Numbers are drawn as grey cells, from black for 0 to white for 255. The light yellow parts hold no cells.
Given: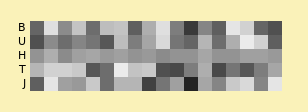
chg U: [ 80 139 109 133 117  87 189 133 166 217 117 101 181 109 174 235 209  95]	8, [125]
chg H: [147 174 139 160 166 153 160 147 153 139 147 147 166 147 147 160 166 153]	17, [160]

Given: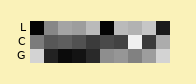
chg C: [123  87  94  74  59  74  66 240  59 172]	4, [81]
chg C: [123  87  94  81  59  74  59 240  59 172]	7, [66]
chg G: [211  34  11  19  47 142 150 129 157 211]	5, [41]
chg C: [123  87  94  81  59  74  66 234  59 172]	8, [240]
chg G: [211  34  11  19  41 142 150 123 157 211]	8, [129]
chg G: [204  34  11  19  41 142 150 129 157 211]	1, [211]

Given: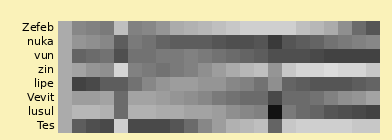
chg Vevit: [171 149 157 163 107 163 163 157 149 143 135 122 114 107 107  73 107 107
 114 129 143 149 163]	2, [157]
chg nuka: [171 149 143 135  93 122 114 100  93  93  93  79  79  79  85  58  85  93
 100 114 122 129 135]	12, [85]
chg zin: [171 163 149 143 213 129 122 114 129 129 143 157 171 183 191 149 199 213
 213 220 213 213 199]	9, [122]
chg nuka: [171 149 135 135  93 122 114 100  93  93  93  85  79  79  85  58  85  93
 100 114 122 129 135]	3, [143]
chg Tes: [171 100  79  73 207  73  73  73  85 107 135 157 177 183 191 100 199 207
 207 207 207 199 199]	2, [93]
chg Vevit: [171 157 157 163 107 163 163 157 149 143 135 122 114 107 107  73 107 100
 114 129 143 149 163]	18, [107]
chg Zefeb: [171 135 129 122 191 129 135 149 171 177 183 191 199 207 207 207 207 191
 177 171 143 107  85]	19, [183]

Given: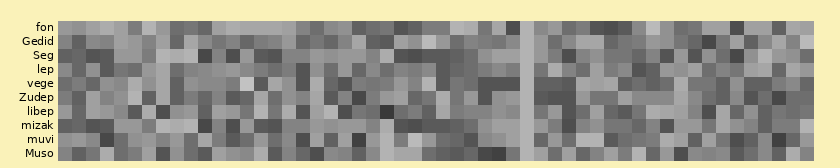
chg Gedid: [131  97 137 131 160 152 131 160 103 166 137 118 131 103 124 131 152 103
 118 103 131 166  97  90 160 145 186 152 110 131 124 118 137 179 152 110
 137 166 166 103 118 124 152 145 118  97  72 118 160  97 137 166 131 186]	46, [103]
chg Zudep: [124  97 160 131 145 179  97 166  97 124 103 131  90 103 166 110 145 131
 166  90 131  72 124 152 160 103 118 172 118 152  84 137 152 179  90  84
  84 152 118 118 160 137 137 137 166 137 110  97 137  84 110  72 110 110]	32, [145]
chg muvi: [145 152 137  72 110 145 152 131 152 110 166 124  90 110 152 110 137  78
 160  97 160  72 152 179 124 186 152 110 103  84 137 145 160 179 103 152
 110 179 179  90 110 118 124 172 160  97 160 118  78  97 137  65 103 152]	22, [65]
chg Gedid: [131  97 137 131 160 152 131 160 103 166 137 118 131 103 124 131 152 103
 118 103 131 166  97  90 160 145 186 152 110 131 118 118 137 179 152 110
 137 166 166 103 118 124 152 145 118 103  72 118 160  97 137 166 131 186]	31, [124]
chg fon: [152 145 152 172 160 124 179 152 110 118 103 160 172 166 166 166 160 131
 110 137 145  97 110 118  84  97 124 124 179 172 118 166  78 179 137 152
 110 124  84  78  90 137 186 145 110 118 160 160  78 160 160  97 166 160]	3, [160]
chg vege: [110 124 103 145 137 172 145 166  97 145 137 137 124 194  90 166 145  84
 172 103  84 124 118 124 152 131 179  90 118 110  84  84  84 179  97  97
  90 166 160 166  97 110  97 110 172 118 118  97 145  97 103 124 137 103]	51, [97]
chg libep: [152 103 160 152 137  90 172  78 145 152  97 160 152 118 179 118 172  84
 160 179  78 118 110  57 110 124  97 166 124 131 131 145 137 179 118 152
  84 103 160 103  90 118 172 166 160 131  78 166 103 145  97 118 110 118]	38, [110]

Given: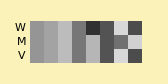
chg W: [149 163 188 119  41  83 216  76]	5, [49]
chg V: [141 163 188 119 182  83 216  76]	1, [149]

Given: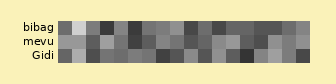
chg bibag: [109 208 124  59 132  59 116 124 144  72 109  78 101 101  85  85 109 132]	12, [72]
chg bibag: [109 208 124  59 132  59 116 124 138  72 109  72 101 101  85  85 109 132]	9, [144]

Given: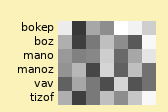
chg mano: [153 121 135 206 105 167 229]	2, [129]
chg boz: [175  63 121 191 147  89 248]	5, [141]
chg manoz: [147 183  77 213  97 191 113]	3, [71]
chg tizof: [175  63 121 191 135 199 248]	5, [141]
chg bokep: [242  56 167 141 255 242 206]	1, [236]
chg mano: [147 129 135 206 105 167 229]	1, [153]

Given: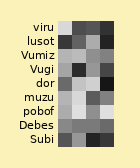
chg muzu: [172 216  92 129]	1, [180]
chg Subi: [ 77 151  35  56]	1, [85]

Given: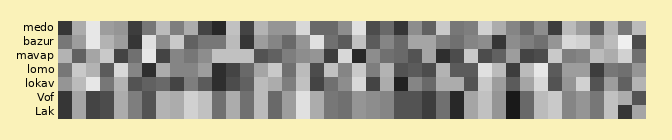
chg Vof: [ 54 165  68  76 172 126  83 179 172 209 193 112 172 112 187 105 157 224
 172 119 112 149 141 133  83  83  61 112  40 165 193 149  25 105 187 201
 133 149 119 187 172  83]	40, [193]
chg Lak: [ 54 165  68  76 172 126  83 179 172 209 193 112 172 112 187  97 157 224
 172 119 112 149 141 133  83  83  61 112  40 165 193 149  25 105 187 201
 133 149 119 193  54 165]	16, [105]

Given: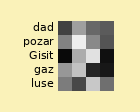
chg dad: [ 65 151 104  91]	2, [159]
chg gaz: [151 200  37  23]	2, [194]
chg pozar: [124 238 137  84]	1, [130]
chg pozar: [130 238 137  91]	4, [84]

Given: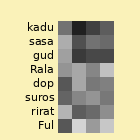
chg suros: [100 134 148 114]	4, [120]
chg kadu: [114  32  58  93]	3, [64]
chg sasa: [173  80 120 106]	3, [114]
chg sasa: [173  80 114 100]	4, [106]
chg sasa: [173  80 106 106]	3, [114]
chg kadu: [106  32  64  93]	1, [114]
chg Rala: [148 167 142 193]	3, [134]

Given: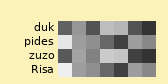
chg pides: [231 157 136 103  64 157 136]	3, [143]
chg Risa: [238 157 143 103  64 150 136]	6, [157]
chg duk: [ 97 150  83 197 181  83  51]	4, [189]
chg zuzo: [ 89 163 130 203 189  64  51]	5, [197]
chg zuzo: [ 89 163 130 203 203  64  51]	5, [197]

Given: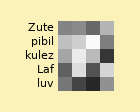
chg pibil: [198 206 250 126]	1, [192]
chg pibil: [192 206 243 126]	3, [250]
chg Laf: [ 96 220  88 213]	3, [82]
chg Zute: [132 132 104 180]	2, [138]
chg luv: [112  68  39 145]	1, [119]
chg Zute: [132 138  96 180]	3, [104]
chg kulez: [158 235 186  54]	1, [165]

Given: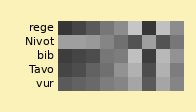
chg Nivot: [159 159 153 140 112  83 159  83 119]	4, [133]
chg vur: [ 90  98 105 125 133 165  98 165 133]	7, [90]

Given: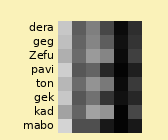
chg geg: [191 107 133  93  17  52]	2, [100]
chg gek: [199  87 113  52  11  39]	5, [17]
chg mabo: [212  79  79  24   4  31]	6, [24]
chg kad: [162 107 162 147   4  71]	2, [100]
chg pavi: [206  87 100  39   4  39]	6, [31]
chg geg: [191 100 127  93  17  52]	3, [133]
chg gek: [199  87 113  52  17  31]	6, [39]

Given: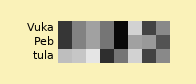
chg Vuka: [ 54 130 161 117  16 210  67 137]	5, [9]
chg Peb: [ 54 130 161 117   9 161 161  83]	7, [153]
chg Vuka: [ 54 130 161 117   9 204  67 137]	6, [210]
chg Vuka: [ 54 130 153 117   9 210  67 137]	3, [161]
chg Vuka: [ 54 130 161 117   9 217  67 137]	6, [210]
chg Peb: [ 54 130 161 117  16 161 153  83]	5, [9]
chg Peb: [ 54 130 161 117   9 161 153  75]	8, [83]

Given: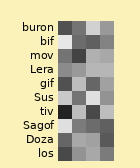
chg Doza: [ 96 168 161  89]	1, [102]
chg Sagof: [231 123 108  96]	1, [223]
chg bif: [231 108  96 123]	4, [131]
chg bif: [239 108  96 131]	1, [231]
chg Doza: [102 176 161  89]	2, [168]
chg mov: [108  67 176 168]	1, [116]
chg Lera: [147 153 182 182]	1, [139]

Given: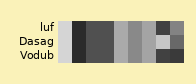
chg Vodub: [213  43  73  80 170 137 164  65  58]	3, [80]
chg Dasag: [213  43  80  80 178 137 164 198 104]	5, [170]
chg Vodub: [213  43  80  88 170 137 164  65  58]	4, [80]
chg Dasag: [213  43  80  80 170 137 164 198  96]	9, [104]
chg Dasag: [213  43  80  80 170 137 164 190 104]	8, [198]

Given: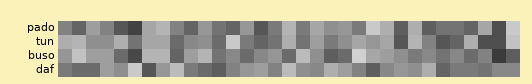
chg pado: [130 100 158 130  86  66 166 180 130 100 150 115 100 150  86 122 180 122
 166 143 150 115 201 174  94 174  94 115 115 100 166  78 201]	22, [122]
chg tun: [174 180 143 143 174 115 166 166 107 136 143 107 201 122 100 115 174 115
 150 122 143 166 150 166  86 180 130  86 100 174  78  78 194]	19, [158]

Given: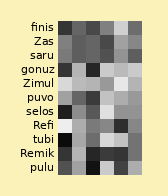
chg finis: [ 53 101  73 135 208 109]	4, [128]
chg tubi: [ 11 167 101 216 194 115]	3, [109]
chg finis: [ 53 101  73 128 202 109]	5, [208]
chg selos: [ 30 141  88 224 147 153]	6, [147]

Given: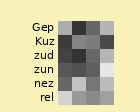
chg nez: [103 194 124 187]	3, [118]
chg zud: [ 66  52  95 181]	3, [103]

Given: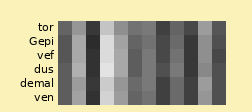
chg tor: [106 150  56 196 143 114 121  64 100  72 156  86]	1, [100]
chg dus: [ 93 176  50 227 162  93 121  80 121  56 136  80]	5, [168]

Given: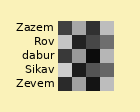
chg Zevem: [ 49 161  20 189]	1, [42]
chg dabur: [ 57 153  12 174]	4, [182]
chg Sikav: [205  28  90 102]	3, [84]
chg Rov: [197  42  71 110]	2, [34]
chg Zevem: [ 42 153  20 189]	2, [161]
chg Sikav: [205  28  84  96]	4, [102]

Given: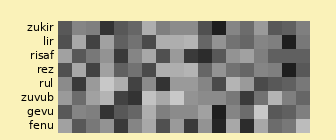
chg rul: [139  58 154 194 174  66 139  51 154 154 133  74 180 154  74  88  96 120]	4, [200]
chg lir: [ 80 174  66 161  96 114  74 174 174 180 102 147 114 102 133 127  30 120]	2, [168]
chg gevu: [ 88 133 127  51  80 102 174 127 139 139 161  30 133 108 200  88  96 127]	5, [88]
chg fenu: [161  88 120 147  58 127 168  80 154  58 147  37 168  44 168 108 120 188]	6, [133]
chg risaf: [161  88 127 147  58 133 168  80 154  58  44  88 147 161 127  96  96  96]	3, [120]

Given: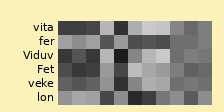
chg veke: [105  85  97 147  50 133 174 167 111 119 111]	1, [97]
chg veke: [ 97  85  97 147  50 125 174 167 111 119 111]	6, [133]
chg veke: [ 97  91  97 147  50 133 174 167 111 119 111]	2, [85]
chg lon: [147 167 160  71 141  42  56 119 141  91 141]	7, [63]
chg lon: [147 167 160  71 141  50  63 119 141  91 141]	6, [42]
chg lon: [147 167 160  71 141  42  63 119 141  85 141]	10, [91]

